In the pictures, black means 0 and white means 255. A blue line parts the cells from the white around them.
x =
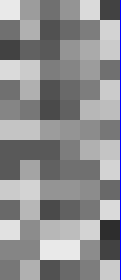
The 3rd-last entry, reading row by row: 105
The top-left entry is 233
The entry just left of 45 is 211
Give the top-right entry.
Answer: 66
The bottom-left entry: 119
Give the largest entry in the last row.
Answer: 203
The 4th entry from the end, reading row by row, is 81
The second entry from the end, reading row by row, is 125
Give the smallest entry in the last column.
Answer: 45
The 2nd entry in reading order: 156
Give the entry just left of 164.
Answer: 89
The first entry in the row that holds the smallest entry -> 225
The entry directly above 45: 218
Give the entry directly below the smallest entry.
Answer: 66
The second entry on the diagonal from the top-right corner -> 125
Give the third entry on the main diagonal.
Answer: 89
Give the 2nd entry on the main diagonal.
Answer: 176

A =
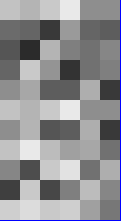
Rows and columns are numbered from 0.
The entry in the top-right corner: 142
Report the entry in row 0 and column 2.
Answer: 201
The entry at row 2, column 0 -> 85
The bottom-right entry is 119
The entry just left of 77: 134
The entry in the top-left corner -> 194
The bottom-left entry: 207
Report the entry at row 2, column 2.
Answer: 180
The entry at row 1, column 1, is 101
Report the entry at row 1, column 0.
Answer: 107
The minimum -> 43
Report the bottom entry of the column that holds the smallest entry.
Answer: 220

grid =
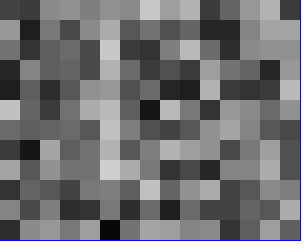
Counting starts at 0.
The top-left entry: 67
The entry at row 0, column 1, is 59
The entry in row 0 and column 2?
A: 138
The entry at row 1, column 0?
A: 151
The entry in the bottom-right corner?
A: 94
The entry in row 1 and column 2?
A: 120
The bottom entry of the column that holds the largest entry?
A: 8
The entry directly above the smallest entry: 120
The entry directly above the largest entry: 178
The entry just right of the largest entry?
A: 171
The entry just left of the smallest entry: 158
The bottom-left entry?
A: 45
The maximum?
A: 206
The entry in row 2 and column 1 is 51
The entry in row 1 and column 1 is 30
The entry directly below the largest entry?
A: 126
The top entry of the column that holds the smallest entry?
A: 145
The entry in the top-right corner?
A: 59

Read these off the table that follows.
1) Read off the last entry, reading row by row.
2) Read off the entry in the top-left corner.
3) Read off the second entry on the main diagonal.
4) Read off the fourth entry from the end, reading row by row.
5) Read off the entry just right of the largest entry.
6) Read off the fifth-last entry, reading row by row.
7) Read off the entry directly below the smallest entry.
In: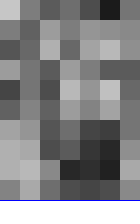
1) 137
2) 198
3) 97
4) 77
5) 125
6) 110
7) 143

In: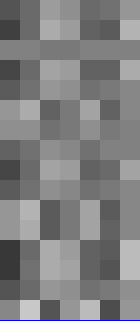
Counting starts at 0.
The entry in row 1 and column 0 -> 64
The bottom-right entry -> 150
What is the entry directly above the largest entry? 106
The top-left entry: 84
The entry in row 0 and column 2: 156
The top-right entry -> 150
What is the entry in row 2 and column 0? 129
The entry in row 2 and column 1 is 129
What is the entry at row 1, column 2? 171
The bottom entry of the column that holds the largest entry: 200
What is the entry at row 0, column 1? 106
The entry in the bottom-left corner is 135
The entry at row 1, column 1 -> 106

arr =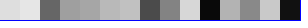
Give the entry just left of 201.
137
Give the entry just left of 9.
215
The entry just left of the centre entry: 193

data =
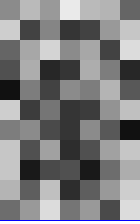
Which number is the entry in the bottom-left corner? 109
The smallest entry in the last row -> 74
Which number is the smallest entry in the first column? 17
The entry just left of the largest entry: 153
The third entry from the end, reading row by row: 153
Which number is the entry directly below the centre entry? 53
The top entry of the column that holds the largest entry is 234
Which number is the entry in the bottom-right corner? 220
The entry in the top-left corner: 139
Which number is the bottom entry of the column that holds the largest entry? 117
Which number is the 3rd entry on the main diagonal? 212
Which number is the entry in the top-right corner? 101
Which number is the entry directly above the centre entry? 139
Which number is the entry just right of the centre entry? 60
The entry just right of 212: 139
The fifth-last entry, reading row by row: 220
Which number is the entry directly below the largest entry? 53

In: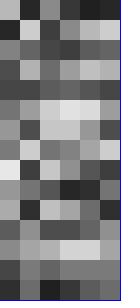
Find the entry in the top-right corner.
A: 39
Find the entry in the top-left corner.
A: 184
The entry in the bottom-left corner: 47
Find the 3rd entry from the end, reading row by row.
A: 55
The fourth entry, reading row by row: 55
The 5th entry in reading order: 32
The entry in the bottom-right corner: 108
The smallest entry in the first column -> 39
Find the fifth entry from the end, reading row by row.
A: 108
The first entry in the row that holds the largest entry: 231
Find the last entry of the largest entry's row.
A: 62
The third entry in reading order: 138

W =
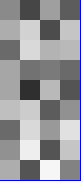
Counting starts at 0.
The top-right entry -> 92
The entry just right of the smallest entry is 185
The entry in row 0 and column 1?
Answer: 70
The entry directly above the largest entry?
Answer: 84
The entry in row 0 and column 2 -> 159
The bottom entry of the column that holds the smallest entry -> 84
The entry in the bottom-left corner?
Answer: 173
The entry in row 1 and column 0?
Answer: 173
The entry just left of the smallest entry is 166
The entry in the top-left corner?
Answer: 138

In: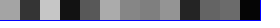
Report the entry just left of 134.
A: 171
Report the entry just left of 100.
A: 36

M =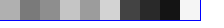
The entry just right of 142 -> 197
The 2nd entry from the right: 20
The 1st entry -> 176

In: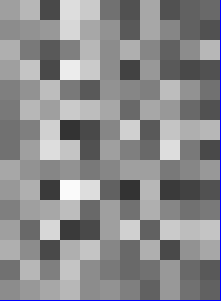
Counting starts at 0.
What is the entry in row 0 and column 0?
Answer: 159
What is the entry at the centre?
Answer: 159
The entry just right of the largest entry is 221
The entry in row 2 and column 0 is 175
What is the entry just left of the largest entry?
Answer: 58
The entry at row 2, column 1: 121
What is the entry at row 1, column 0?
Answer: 140
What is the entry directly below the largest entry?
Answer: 189
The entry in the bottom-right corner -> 97
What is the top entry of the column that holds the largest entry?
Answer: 221
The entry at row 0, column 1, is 183
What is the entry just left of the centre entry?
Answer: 81
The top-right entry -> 105
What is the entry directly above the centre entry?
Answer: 134
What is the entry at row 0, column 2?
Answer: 73
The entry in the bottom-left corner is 140
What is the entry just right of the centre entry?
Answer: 127
